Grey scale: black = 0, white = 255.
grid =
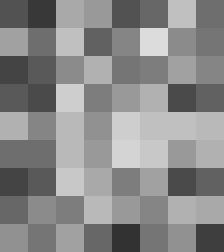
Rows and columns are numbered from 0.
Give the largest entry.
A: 220
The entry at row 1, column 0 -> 161
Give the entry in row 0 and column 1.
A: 56
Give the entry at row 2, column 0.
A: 68
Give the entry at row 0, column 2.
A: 169
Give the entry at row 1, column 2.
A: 192
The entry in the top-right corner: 110
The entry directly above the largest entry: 103
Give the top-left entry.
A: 82
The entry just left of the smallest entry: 103
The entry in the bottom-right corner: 62
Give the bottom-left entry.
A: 145
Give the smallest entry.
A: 50
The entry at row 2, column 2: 139
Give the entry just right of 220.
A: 139
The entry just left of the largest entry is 133

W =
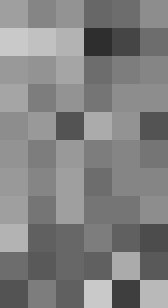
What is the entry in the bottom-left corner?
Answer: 83
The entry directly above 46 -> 103
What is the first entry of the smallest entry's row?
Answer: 201
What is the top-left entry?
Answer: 159
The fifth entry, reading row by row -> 109
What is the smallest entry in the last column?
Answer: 76
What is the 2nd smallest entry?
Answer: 62
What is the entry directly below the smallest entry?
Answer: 109
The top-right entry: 141
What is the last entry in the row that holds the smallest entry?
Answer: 109
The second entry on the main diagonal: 193
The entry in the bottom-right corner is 185
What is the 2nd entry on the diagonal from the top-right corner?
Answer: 69
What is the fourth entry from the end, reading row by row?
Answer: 96
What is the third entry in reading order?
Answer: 147

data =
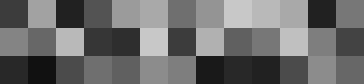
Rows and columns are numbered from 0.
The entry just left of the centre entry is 200
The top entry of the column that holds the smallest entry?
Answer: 162
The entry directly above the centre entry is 111
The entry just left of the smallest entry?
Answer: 40
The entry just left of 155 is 83
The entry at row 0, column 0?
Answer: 60
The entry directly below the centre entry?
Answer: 126
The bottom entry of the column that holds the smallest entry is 17
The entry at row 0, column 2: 33

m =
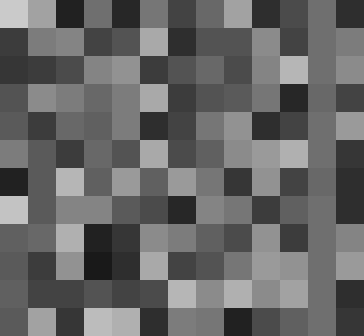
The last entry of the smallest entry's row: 154
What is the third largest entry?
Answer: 188
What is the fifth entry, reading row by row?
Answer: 39
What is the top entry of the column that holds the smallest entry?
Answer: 111
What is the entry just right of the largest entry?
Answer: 162
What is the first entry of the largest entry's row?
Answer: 202
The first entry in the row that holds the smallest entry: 90
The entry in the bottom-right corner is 54
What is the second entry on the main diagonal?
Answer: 124
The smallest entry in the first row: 33
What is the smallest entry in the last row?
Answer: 33
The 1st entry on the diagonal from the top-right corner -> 46
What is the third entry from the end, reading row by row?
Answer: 96
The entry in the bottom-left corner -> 90
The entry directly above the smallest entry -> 33
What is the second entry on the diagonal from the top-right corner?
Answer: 111
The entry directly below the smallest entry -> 83
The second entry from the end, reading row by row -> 111
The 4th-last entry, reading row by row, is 75
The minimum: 25
